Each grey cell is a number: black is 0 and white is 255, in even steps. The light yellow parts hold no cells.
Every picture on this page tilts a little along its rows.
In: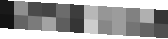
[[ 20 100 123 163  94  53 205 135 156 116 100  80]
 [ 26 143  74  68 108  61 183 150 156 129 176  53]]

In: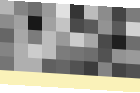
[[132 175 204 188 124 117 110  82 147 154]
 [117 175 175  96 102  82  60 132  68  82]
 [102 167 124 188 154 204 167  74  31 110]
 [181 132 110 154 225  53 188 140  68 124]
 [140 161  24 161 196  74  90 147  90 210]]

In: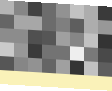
[[101 167 167 108 127  94 173 152]
 [ 86 134 146 101 160  52 194  94]
 [140 140  80  86 160 134 194  52]
 [180 134  66 108 146 194 173  58]
 [202 152  58 115 115 238 121  73]]

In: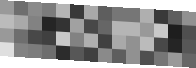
[[153 110 138 124 181  57 169  94 118 118 175  57  94 145]
 [187 169 130  37  51 161  72 102 181 181 153 201  30  79]
 [223 130 124 110  44  87  64 138  94 145  79 118 153 102]
 [153 110  72  64 201 130 175  64 169 145 187  72  37  87]]

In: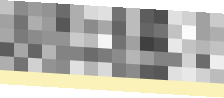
[[174 115 209 147 139 224 181 217 123 139  93  87 224 232 209 188]
 [161 115 174 155  87 174 139 167 101 188 101 115 194 251 161 174]
 [194 139 155 147 108 174 217 224 115 188  93  79 224 209 161 202]
 [167 123 139 147 147 202 188 245 115 161  64  79 232 194 181 194]
 [ 93 167 101 181 131 131 108 123 139 181 155 131 131 209 108 238]]

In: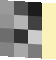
[[109  49 204]
 [131 168 123]
 [146 181  65]
 [154  80  28]]

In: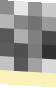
[[194  87 161 216]
 [140 230 148 202]
 [ 87 174 128  72]
 [ 93  80 122  49]
 [182 134 114 154]]
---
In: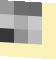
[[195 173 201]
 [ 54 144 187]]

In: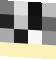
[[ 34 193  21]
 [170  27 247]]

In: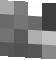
[[106 117 105]
 [115  90 174]]

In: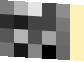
[[ 44  28  68]
 [ 86 180  80]]

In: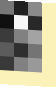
[[ 16 247  40]
 [ 59 129 163]]

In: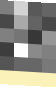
[[ 72 169  99]
 [128 117  55]]

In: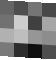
[[113 205  64]
 [177 190 150]]
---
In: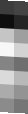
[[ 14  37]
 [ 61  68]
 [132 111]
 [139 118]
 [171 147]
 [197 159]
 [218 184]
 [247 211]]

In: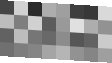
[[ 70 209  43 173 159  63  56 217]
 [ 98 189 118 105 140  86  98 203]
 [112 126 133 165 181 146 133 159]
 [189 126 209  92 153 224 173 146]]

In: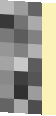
[[ 56 115 170]
 [100 170  77]
 [121  92 129]
 [137  63  85]
 [144  49 156]
 [150 129 177]
 [164 200  92]
 [185 156 100]]

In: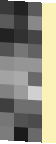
[[ 34  49  69]
 [ 57  34  90]
 [ 63 111 111]
 [ 82 118  98]
 [ 90  57 136]
 [118  82  75]
 [124  27 105]
 [130 155 208]
 [143 149 149]
 [163 170 105]]

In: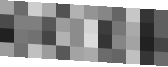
[[ 33 119 113  69 178 140 220  53 134 163  33  69]
 [ 75 127 127  88 156 140 212  61 119 170  40  95]
 [156 113 192 156  88 163 170 107 101 192  53 107]
 [163 107 206 170  82 178 148 134 101 199  53  95]]

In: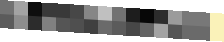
[[ 91 141  44 128  85  79  64 106  91  71  99 163  85 106 106]
 [114 163  14  57  57  71 134 192 114  29   7  44 155 120 120]]
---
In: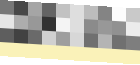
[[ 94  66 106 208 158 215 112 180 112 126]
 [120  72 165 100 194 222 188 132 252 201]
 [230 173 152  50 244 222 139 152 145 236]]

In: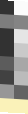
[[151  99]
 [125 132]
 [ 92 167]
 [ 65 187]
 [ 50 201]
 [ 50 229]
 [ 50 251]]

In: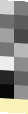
[[161  72]
 [111  92]
 [ 37  98]
 [211 125]
 [237 140]
 [  9 146]
 [117 184]]

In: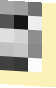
[[ 84  21 238]
 [ 64  56 252]
 [165 158 113]
 [192 198 136]
 [223 211 142]]

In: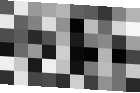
[[ 77  91  41  83 174  26 122 137  55 160]
 [232  99 130 220 145   4 187 107 213 246]
 [ 18 107 153  26 206  10   4 180   4  69]
 [239 200  26 239 193  18 122 187 114 200]
 [ 47 226  69  77  47 206  63 145 114  41]
 [ 91 232 153 166 180  99  91  55 130 180]]

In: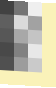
[[ 66 116 239]
 [ 73 129 232]
 [ 80 156 202]
 [ 87 168 196]
 [ 95 218 162]]
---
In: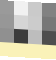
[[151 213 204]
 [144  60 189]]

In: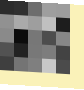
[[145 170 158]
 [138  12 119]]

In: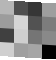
[[156 214  82]
 [ 64 207 117]]

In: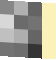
[[216 107 115]
 [192 174 101]]

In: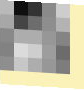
[[167  69 109]
 [137 173 173]]

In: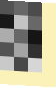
[[ 24 195 104]
 [172 103  21]]
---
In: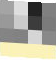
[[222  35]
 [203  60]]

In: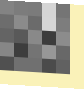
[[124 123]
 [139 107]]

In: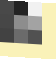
[[ 35 241]
 [141 163]]

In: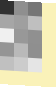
[[143 118]
 [159 191]]

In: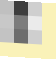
[[ 62 207]
 [124 235]]

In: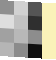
[[209  85]
 [194  47]]
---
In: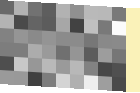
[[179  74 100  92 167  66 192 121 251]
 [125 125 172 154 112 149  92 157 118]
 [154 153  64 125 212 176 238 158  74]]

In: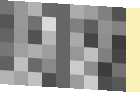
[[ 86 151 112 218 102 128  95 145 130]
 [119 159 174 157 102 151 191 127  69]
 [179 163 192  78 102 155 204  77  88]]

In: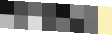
[[184 119 219  79 110  48 112]]

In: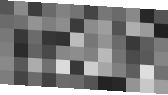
[[107 112 147 127 141  59 140 158  83 175 155  32]
 [127  44  99  73 135 141 129 185 115  75  89 133]
 [125  68 107  66 108 105  84  35  40 148 200 158]]

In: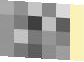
[[149 123  63 190  93]
 [149 120  92 140 157]]

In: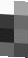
[[ 57 106]
 [103  73]]

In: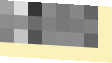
[[140 144 109 130 121 124 129]]

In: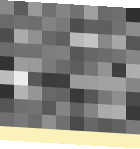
[[106 113 111 131 121  78  97  95 114 140]
 [108 114 113 125 128  88 103 108 116 135]
 [188 237  89  60  62 156 157 162 162 134]
 [ 85 111 115  89 133  99 133 170 175  58]]

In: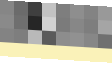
[[138 111  38 210 123 135 126 165]]
